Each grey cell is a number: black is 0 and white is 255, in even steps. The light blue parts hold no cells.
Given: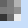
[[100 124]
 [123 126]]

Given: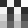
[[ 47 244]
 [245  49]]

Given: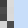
[[ 62 219]
 [ 76 216]]

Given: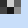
[[ 46 208]
 [ 66  23]]

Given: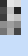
[[ 47 230]
 [ 74 192]]

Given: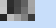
[[193  46]
 [198  42]]

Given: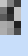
[[195 127]
 [117  37]]
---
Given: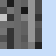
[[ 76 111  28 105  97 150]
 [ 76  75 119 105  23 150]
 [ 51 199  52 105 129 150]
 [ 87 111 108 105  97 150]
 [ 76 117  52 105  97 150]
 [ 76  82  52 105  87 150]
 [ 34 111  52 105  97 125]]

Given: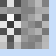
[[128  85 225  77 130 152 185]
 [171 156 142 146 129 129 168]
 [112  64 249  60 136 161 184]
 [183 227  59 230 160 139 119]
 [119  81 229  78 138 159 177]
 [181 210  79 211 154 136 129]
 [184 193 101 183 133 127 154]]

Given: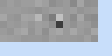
[[146 151 158 152 157 157 166 159 142 149 154 137 164 144]
 [155 155 156 156 153 151 146 152 158 158 154 158 148 153]
 [139 166 152 148 164 162 183 146 125 193 154 140 166 143]
 [143 147 155 152 158 151 159 156 144  60 154 146 157 154]
 [165 155 149 161 167 148 159 143 161 167 154 167 155 149]
 [146 160 158 156 150 151 151 148 158 153 154 152 150 158]]

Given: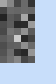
[[ 51 166 133  70 106]
 [104  69 105 102 107]
 [ 44  35  90  79 167]
 [154  77  93  41  43]
 [ 90  73 117 106 146]
 [ 66  92 104 202  41]
 [106  78  95  98 142]
 [149  83 109  51  39]
 [ 88  95 114 134  71]]

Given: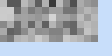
[[142 190  88  88 186 160  94 178  57 186 134  80 171 153]
 [170 202 203 105 159 123 143 125 158 157 117 117 164 182]
 [183 203 200 160 163 158 150 165 212 164 163 149 188 157]
 [177 137 172 109 162 104 162  96 181 146 111 102 175 187]
 [179 170  98 107 139 175 143 146 130 130 159 103 142 195]
 [135 138 120 178 185 172 202 185 144 140 200 189 180 157]]

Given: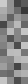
[[ 90 203 146  68]
 [ 56 172 147 107]
 [130 158  99 150]
 [103  72 140 185]
 [197 123 187 134]
 [113 139  84 133]
 [194 129 158  77]
 [118 105 187 189]
 [187 141 135 181]
 [149 158 129  69]
 [177 113 104 165]
 [123 196 142  77]]

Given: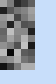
[[ 95 166 124  41  64]
 [159  32  88 118 132]
 [150 150 169  71 120]
 [ 90 137  34 148  82]
 [ 32 101 191 137 137]
 [124 111 162 130 180]
 [ 26 145 127  82 193]
 [ 83 186   9 186  92]
 [100 133 145 175 116]
 [173  18  60 123 173]]
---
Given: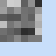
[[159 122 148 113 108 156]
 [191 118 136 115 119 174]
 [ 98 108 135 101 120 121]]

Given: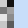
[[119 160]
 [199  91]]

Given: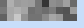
[[121 168 176 165 111 118 109 124  88  83 155]]

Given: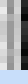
[[234 143 211  24]
 [200 154 194  52]
 [210 153 202  38]
 [218 170 195   8]
 [231 148 209  21]]

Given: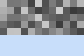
[[175 162  86 197 108  67  84 108 206  89  58  67]
 [117  91  83 152  80 117 199 116  61 132  74 170]]

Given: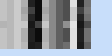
[[195 184 203 164  65  12 164 137  96  79 201  65 122]
 [180 184 203 200  24  67 200 137  96 144 229  24  76]
 [195 184 203 175  33  12 175 137  96  79 224  33 113]]

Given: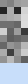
[[ 36 172  38 211]
 [112 112 103 221]
 [137  94 103 112]
 [171  63 153 203]]

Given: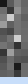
[[110  55 142 106]
 [156  96 115 105]
 [ 94 115 207 110]
 [ 54 158  98  94]
 [ 89 112  27 107]]
